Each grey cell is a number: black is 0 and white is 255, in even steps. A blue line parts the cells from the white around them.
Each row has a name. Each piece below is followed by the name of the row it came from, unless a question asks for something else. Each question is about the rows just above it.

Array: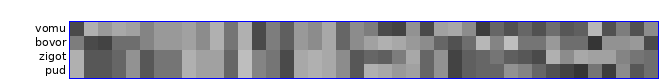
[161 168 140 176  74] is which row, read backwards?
zigot
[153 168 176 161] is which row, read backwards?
bovor
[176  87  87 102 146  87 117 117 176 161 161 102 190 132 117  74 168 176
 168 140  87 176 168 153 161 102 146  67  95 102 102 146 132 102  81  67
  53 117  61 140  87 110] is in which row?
pud
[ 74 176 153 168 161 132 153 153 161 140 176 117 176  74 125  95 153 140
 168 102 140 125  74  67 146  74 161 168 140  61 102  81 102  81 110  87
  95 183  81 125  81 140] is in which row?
vomu
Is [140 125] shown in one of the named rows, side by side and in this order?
yes
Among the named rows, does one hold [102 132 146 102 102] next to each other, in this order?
no

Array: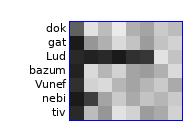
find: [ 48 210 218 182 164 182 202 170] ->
Vunef
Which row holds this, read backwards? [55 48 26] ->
Lud
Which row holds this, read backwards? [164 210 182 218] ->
bazum
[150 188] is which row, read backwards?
tiv

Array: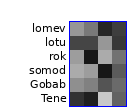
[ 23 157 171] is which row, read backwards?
somod
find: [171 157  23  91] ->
somod

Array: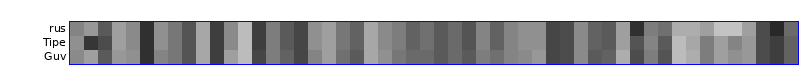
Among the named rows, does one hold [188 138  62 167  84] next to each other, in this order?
no
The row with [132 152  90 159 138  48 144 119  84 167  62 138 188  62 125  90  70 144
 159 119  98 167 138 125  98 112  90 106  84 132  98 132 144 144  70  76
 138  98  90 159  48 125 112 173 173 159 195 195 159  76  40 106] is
rus
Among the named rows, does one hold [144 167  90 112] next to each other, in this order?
no
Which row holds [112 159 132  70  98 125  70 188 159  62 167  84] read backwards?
Guv

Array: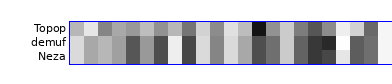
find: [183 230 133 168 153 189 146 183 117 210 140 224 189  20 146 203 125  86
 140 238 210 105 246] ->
Topop
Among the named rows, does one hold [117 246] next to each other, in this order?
no
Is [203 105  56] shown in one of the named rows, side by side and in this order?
no

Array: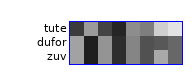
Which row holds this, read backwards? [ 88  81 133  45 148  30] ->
dufor
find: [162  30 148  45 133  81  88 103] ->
dufor
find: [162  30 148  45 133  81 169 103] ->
zuv
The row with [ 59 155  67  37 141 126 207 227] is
tute

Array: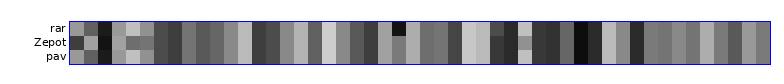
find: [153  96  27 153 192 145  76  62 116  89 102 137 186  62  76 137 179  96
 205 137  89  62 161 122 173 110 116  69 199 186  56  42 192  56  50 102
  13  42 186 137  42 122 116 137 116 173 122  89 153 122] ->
pav
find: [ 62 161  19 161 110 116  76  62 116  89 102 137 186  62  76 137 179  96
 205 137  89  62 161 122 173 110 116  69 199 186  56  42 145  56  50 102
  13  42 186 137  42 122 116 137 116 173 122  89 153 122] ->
Zepot
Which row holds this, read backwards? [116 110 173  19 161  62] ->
rar
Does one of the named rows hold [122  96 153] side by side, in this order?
no
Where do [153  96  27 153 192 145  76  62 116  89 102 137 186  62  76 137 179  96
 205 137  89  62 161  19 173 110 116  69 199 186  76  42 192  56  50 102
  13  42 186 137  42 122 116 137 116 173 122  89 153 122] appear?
rar
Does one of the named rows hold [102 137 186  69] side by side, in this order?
no

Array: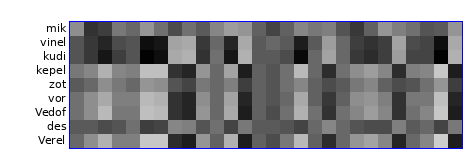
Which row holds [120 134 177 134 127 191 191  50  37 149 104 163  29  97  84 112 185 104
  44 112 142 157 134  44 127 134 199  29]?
kepel
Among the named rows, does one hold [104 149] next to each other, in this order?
yes
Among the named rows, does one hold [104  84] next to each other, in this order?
yes
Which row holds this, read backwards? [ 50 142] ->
mik

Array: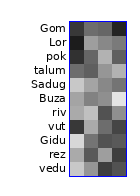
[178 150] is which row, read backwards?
talum
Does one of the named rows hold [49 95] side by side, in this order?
no
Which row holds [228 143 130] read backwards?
Buza
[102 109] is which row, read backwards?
Gom
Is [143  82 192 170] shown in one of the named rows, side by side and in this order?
no
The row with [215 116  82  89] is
Gidu

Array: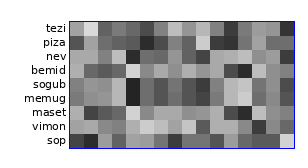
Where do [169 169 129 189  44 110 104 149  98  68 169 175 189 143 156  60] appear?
nev
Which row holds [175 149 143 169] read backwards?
maset
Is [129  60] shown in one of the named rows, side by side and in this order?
yes

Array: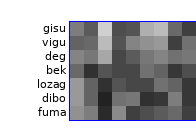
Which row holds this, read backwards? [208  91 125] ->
gisu
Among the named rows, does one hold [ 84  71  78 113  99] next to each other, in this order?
no
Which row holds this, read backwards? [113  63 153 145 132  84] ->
vigu
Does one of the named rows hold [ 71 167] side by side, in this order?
no
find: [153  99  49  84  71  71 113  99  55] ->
lozag
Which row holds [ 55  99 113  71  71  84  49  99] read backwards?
lozag
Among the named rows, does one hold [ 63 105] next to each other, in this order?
no

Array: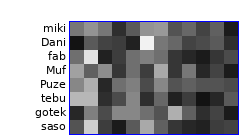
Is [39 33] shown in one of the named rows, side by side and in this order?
yes
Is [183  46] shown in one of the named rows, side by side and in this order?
yes
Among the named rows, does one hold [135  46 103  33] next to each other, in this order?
yes
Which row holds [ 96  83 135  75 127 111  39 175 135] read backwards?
Puze
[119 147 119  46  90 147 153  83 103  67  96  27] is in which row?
miki
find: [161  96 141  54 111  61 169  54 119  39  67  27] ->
Muf
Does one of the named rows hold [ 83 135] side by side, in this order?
no

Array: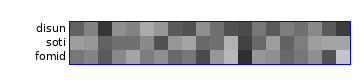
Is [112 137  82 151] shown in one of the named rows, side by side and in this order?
yes
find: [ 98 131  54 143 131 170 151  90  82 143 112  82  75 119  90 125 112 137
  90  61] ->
disun
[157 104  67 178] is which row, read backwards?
soti
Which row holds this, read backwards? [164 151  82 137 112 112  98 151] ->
soti

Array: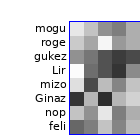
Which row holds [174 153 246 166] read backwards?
roge
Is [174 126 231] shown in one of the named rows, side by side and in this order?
no
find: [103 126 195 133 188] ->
feli
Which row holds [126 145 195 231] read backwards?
mogu

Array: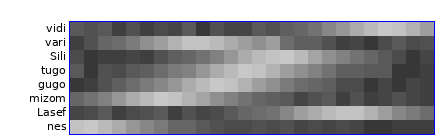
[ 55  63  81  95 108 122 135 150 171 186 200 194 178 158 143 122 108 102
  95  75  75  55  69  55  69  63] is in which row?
gugo
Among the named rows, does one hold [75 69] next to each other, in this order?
yes
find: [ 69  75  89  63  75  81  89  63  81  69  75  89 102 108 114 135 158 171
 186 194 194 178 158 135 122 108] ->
Lasef

